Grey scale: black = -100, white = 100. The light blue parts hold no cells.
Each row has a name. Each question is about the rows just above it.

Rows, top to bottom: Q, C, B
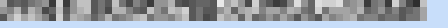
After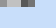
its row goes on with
[-31  51  -9 -42   3 -21 -54  16  16  40 -31 -42 -31 -21 -21 -31  83  29
  51  16 -42  63  -9 -31 -54 -42   3  73  16 -21  73  63  63  73   3  16
  29 -54  -9   3 -54  63   3 -42 -64  51]
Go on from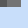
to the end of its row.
[29]
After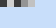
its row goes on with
[ 51 -31  -9 -31  51  -9 -42   3 -21 -54  16  16  40 -31 -42 -31 -21 -21
 -31  83  29  51  16 -42  63  -9 -31 -54 -42   3  73  16 -21  73  63  63
  73   3  16  29 -54  -9   3 -54  63   3 -42 -64  51]
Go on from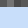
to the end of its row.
[ 51  29  40 -21  40 -21  -9  16  -9  29   3 -31  16  -9 -31  29   3  16
  29  40  -9   3   3 -21  -9  -9 -31  -9  -9  29]
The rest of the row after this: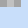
[  3 -42  63 -21  40  29  16 -21   3  40  -9   3  16  40  51  -9  16  16
   3  29  51 -31  -9 -42 -31  51  29  40 -21  40 -21  -9  16  -9  29   3
 -31  16  -9 -31  29   3  16  29  40  -9   3   3 -21  -9  -9 -31  -9  -9
  29]
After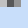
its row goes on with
[ 40  51 -31  -9 -42  40  40   3 -21 -31  51  16  -9  51  40  63 -31  -9
 -31 -31  16  40 -21  29  40  51   3  29  29   3  40  29  -9 -21  63  -9
  29  29  29  16  40 -21  -9  16 -21   3 -31 -21  -9  29]

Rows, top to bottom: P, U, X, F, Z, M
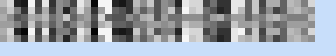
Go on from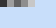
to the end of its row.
[ 11  56 -35  92  56  68 -11 -35 -72 -60  81  46  36  56 -35  11 -47 -23
  36  46  24  11]
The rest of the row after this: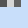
[-35 -35  11 -11  36  46 -35  24 -11 -11  11  11  11 -23  24  36 -11  24
  24 -23  11  -1  36  46  11  -1  -1  -1  46]

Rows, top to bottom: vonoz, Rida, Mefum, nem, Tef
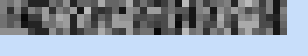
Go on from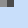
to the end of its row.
[-41 -31 -41 -41  12 -83 -41 -83 -11 -21 -62  33 -21 -52  12   0  23 -41
 -62 -72 -11]
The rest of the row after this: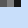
[-31]
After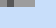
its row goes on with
[-62 -21 -41 -52 -41  12 -94   0 -83   0 -41 -41  23 -31 -62  33  33  33
 -41 -41 -83 -21]
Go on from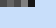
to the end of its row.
[0]
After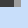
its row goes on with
[-11  33  23 -72  23   0 -62 -21 -41  23  12  12 -41 -41 -31 -41 -41  12
 -83 -41 -83 -11 -21 -62  33 -21 -52  12   0  23 -41 -62 -72 -11]
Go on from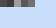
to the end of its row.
[-11 -94 -41 -31 -62  46 -11   0 -62   0 -21  23 -72   0  33 -21 -31   0
 -83 -31]
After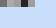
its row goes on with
[  0 -62 -21 -41  23  12  12 -41 -41 -31 -41 -41  12 -83 -41 -83 -11 -21
 -62  33 -21 -52  12   0  23 -41 -62 -72 -11]

